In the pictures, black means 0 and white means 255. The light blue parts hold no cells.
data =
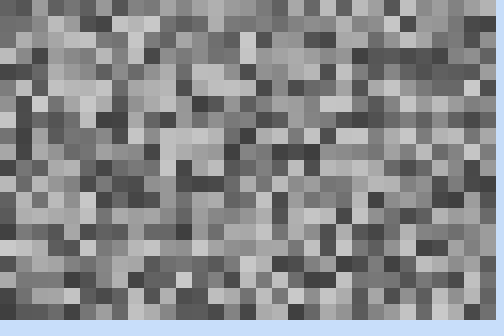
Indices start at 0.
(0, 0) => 98
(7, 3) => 84
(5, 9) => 176
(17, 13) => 128
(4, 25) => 97
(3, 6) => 183
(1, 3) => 187
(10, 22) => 191
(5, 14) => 192
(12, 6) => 71
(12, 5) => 199
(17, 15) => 186
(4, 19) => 183
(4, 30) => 157
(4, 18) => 169
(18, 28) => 144
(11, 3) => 150
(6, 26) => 154
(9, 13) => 153
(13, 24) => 113
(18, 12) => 84
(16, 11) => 117
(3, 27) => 70
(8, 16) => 172
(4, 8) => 106
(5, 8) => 166
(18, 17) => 119
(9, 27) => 107
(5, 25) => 150
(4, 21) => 192
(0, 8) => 130
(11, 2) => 182
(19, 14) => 131
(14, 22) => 86
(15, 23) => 94
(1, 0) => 110
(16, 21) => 65
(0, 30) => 179
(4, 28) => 92

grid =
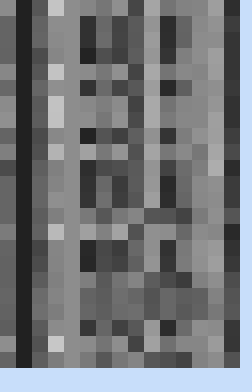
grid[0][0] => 139
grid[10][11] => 108
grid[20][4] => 141
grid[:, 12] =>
[132, 137, 140, 141, 133, 138, 135, 135, 145, 119, 126, 137, 136, 123, 139, 146, 144, 129, 96, 98, 142, 134, 130]
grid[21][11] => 134
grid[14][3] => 185
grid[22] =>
[100, 33, 94, 124, 141, 121, 87, 119, 132, 87, 79, 67, 130, 140, 82]
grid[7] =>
[144, 33, 93, 193, 141, 141, 119, 145, 74, 169, 122, 135, 135, 159, 50]
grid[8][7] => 64
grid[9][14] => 74
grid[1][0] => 100
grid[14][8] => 82
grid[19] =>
[98, 33, 111, 125, 141, 102, 94, 107, 110, 85, 103, 89, 98, 120, 87]
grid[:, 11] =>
[130, 100, 99, 127, 136, 95, 133, 135, 125, 137, 108, 105, 102, 67, 104, 121, 123, 60, 93, 89, 107, 134, 67]
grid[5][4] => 141
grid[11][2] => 101
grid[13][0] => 101
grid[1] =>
[100, 33, 99, 141, 141, 49, 104, 67, 90, 148, 45, 100, 137, 146, 61]
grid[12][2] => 101
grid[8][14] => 62
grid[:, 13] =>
[158, 146, 141, 158, 156, 143, 149, 159, 158, 166, 173, 143, 140, 143, 135, 153, 158, 142, 130, 120, 139, 155, 140]
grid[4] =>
[135, 33, 86, 195, 141, 139, 119, 144, 68, 168, 116, 136, 133, 156, 53]
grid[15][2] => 69
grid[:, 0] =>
[139, 100, 100, 99, 135, 104, 139, 144, 100, 127, 75, 101, 101, 101, 123, 100, 98, 98, 101, 98, 94, 142, 100]
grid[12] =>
[101, 33, 101, 143, 141, 52, 111, 62, 86, 158, 45, 102, 136, 140, 59]
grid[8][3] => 136
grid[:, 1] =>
[33, 33, 33, 33, 33, 33, 33, 33, 33, 33, 33, 33, 33, 33, 33, 33, 33, 33, 33, 33, 33, 33, 33]
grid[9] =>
[127, 33, 80, 179, 141, 161, 120, 148, 81, 164, 119, 137, 119, 166, 74]
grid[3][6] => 79
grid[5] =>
[104, 33, 102, 143, 141, 51, 106, 69, 88, 157, 41, 95, 138, 143, 57]
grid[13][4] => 141
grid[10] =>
[75, 33, 95, 128, 141, 46, 74, 79, 90, 148, 67, 108, 126, 173, 44]

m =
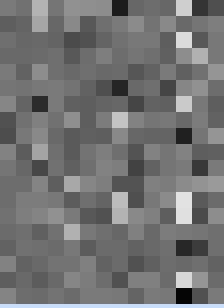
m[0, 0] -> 122
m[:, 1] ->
[114, 101, 103, 104, 98, 116, 100, 114, 120, 91, 102, 109, 124, 126, 111, 113, 99, 104, 108]
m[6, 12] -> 120
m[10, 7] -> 126
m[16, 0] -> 130
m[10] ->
[118, 102, 70, 113, 97, 110, 130, 126, 67, 98, 117, 122, 55, 121]
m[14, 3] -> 114
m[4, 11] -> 97
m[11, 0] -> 108
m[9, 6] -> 125
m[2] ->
[111, 103, 104, 101, 74, 82, 101, 113, 119, 119, 94, 219, 87, 119]
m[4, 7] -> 107
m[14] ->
[107, 111, 96, 114, 177, 120, 112, 103, 128, 104, 123, 120, 117, 111]
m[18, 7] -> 119
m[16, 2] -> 104
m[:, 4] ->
[146, 136, 74, 87, 104, 115, 97, 142, 89, 90, 97, 169, 91, 122, 177, 120, 116, 134, 106]
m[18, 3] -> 116
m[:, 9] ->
[109, 116, 119, 110, 98, 112, 98, 117, 101, 131, 98, 129, 119, 129, 104, 104, 97, 128, 122]
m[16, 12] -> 111
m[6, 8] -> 69
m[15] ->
[98, 113, 111, 107, 120, 91, 107, 107, 98, 104, 110, 39, 59, 112]
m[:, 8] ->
[103, 138, 119, 117, 85, 105, 69, 131, 103, 84, 67, 83, 80, 137, 128, 98, 81, 129, 101]
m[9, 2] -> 165
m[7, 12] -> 124
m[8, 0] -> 78
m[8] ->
[78, 120, 137, 105, 89, 97, 94, 136, 103, 101, 100, 33, 117, 149]
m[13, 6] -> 82
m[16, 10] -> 108
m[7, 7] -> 197
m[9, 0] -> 130
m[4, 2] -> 140
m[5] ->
[118, 116, 120, 122, 115, 99, 80, 37, 105, 112, 68, 135, 146, 108]

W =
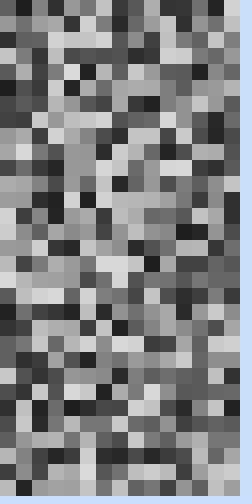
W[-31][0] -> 97
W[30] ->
[186, 37, 154, 161, 160, 197, 115, 191, 98, 117, 66, 148, 96, 191, 158]
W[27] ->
[95, 149, 174, 179, 116, 178, 97, 75, 200, 123, 96, 155, 176, 117, 118]
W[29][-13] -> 71
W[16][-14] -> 69
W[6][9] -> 34
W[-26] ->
[31, 81, 58, 204, 38, 172, 108, 165, 172, 170, 127, 93, 147, 155, 178]
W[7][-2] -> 40
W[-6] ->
[49, 191, 38, 108, 30, 46, 72, 71, 206, 193, 75, 42, 132, 196, 33]
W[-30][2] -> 158
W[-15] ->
[186, 69, 123, 173, 153, 118, 215, 216, 194, 30, 169, 66, 67, 100, 86]
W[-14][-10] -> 73
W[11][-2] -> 142
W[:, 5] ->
[117, 207, 195, 85, 33, 172, 86, 198, 132, 149, 151, 104, 32, 170, 150, 194, 118, 73, 208, 189, 63, 211, 37, 143, 200, 46, 117, 178, 205, 217, 197]
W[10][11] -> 215
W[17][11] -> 86
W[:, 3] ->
[49, 167, 208, 190, 124, 204, 180, 151, 209, 83, 39, 74, 33, 38, 165, 55, 173, 159, 216, 54, 174, 106, 162, 75, 82, 108, 120, 179, 39, 179, 161]
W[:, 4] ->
[151, 52, 195, 74, 217, 38, 149, 190, 170, 150, 151, 154, 211, 152, 137, 41, 153, 150, 100, 38, 169, 182, 82, 149, 215, 30, 184, 116, 60, 168, 160]
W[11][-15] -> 172
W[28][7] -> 40
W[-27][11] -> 90
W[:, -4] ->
[55, 50, 123, 204, 90, 93, 145, 145, 201, 79, 215, 125, 121, 88, 31, 179, 66, 86, 46, 42, 138, 164, 201, 97, 88, 42, 65, 155, 76, 61, 148]
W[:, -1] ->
[211, 191, 126, 150, 101, 178, 92, 107, 74, 83, 92, 195, 48, 48, 76, 110, 86, 102, 58, 141, 165, 207, 142, 51, 104, 33, 89, 118, 164, 203, 158]
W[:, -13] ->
[129, 158, 98, 54, 66, 58, 77, 199, 62, 121, 58, 129, 45, 134, 97, 205, 123, 161, 211, 67, 187, 198, 60, 52, 199, 38, 42, 174, 66, 71, 154]
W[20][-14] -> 67
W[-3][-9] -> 45
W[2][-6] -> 65
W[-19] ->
[156, 154, 45, 33, 211, 32, 208, 184, 181, 177, 159, 121, 60, 137, 48]

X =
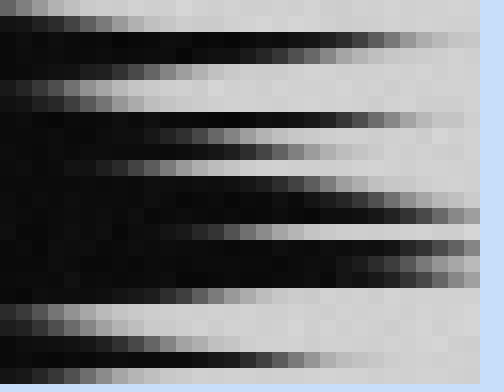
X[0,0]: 100
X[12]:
[13, 10, 13, 11, 14, 12, 12, 12, 11, 15, 12, 8, 10, 12, 8, 11, 10, 16, 11, 20, 28, 38, 55, 80, 112, 144, 166, 184, 192, 203]
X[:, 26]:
[209, 210, 173, 204, 211, 208, 206, 184, 204, 209, 210, 206, 166, 73, 210, 50, 121, 71, 209, 211, 212, 211, 209, 210]
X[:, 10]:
[207, 198, 14, 13, 132, 206, 196, 10, 35, 11, 123, 14, 12, 11, 20, 13, 11, 14, 46, 206, 202, 132, 12, 200]
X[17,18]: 12
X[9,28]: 205
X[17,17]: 12
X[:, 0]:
[100, 19, 10, 10, 10, 25, 17, 11, 11, 13, 12, 11, 13, 13, 15, 10, 10, 11, 10, 43, 29, 10, 10, 20]
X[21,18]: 210
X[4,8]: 73
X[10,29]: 208
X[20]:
[29, 34, 52, 78, 107, 134, 161, 179, 190, 202, 202, 206, 210, 205, 210, 209, 207, 208, 213, 207, 211, 207, 210, 208, 205, 209, 212, 207, 211, 213]
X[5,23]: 210
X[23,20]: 211
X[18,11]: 63
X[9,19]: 156
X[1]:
[19, 21, 33, 44, 67, 95, 122, 154, 177, 192, 198, 205, 203, 203, 208, 210, 213, 209, 213, 211, 208, 205, 206, 207, 210, 208, 210, 209, 208, 208]
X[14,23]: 205
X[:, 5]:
[202, 95, 10, 11, 29, 145, 89, 10, 9, 13, 18, 12, 12, 12, 12, 14, 9, 11, 13, 167, 134, 22, 9, 110]
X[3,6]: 13
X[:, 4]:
[191, 67, 11, 11, 18, 113, 62, 11, 10, 11, 19, 11, 14, 13, 15, 13, 12, 17, 13, 146, 107, 18, 11, 80]
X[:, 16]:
[207, 213, 15, 38, 204, 206, 208, 16, 179, 69, 208, 30, 10, 10, 139, 10, 11, 10, 189, 207, 207, 209, 65, 207]
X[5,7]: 184
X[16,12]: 12
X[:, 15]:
[207, 210, 11, 26, 205, 209, 209, 10, 158, 45, 204, 22, 11, 9, 112, 10, 11, 10, 172, 210, 209, 206, 44, 209]
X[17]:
[11, 12, 12, 11, 17, 11, 12, 10, 11, 12, 14, 8, 8, 10, 12, 10, 10, 12, 12, 15, 10, 21, 17, 24, 33, 52, 71, 102, 135, 160]
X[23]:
[20, 24, 38, 55, 80, 110, 139, 166, 181, 191, 200, 203, 208, 207, 209, 209, 207, 208, 208, 210, 211, 210, 210, 207, 209, 208, 210, 210, 208, 207]
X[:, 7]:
[204, 154, 6, 11, 50, 184, 151, 15, 15, 12, 42, 12, 12, 11, 8, 11, 11, 10, 20, 196, 179, 49, 13, 166]
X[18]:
[10, 8, 14, 13, 13, 13, 15, 20, 24, 29, 46, 63, 94, 123, 153, 172, 189, 199, 204, 202, 210, 207, 209, 205, 211, 208, 209, 209, 209, 209]
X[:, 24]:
[211, 210, 120, 199, 210, 206, 210, 135, 208, 209, 209, 199, 112, 34, 207, 20, 61, 33, 211, 210, 205, 210, 205, 209]
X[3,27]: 206
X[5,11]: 208
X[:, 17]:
[209, 209, 13, 54, 204, 211, 207, 14, 191, 98, 209, 45, 16, 13, 165, 15, 9, 12, 199, 207, 208, 209, 91, 208]
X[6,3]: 40
